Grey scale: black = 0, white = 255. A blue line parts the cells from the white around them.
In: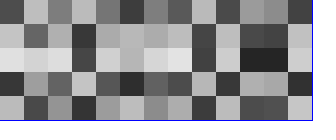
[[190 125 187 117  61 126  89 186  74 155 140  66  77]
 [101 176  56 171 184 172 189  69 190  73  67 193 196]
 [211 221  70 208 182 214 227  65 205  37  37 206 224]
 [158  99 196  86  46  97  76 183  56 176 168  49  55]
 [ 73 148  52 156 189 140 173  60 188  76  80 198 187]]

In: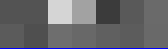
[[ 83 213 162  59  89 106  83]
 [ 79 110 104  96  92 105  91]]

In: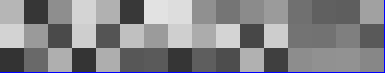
[[ 54 142 212 177  56 226 221 144 117 139 155 112  96  94 161 182]
 [154  74 206  84 192 155 207 172 212  71 205 115 114 127  89 211]
 [105 175  52 174  87  90  53  94  77 177  63 141 145 146 135  51]]

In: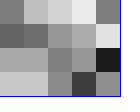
[[191 211 235 126 124]
 [110 150 171 225 101]
 [169 128 150  28 168]
 [199 140  61 141 200]]

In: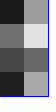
[[157  24]
 [225 111]
 [103  71]
 [169  30]]

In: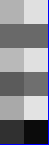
[[224 178]
 [105 105]
 [224 185]
 [111  91]
 [227 169]
 [ 11  48]]
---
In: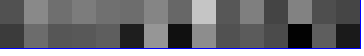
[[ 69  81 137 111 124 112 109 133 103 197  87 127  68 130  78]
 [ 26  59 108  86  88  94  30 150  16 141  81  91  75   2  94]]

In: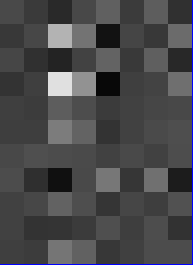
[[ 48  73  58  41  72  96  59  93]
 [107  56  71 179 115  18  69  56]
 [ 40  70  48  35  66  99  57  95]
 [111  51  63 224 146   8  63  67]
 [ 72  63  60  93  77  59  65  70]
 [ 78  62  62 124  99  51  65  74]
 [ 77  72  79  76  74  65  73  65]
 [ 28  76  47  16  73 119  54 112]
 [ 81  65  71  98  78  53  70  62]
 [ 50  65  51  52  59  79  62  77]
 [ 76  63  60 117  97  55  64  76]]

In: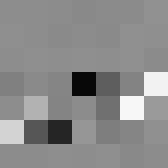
[[145 141 141 140 137 139 139]
 [143 143 141 138 140 138 144]
 [139 141 143 142 143 142 144]
 [242 128 138 133   8  94 131]
 [154 141 178 132 140 112 247]
 [144 211  86  37 150 126 133]
 [140 140 140 142 141 143 137]]

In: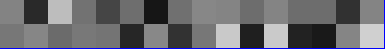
[[132 131  41 189 114  69 110  22 112 135 132 109 132 109 109  49]
 [208 119 134 107 120 116  38 136  50 119 201  31 202  34  25 133]]

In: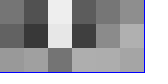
[[142 117  81 238  92 118]
 [176  98  56 231  63 139]
 [165 153 160 116 174 173]]

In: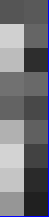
[[ 89  85]
 [101 208]
 [ 45 188]
 [105 113]
 [ 72  99]
 [ 96 177]
 [ 66 211]
 [ 42 197]
 [ 32 150]]

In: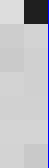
[[ 31 221]
 [211 205]
 [208 202]
 [208 211]
 [209 209]
 [212 212]
 [201 211]]
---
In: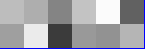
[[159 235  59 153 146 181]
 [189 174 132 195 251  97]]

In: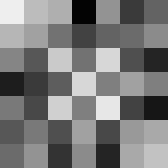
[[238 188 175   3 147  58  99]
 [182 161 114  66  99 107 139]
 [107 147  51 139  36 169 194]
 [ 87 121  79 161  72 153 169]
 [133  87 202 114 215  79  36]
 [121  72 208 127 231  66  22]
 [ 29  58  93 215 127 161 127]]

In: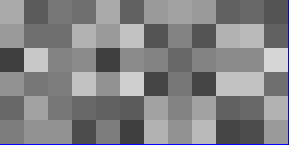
[[ 63 200 131 139  63 139 131 104 131 139 139 214]
 [104 162 119 104  97  91 162 131 162  97 104 178]
 [125 146 146  76 125  63 178 146 186  69  76 154]
 [146 119 125 194 146 207  69 119  69 194 194 111]
 [154 111 111 178 154 194  84 131  84 178 186  97]
 [170  91 119 111 170  97 154 162 154  97 104  84]]

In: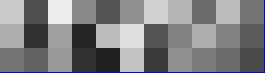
[[115  99 152  50  32 195  58 144 123 107  73]
 [201  79 236 137  85 144 208 181 107 187 115]
 [174  50 160  38 187 222  85 129 174 129  91]]

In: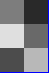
[[ 76 184]
 [223 105]
 [125  41]]

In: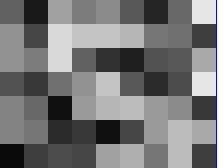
[[146 124 217  96  49  31  81  88 168]
 [131 117  43  56  16  69 153 188 168]
 [131 104  16 153 182 188 153 138  56]
 [146  69 217 195 195 182 117 111  62]
 [ 10  62  75  69 161 174 117 188  62]
 [ 81  56 111 146 195  88  43  75 230]
 [ 96  24 161 124 138  88  37 104 230]]
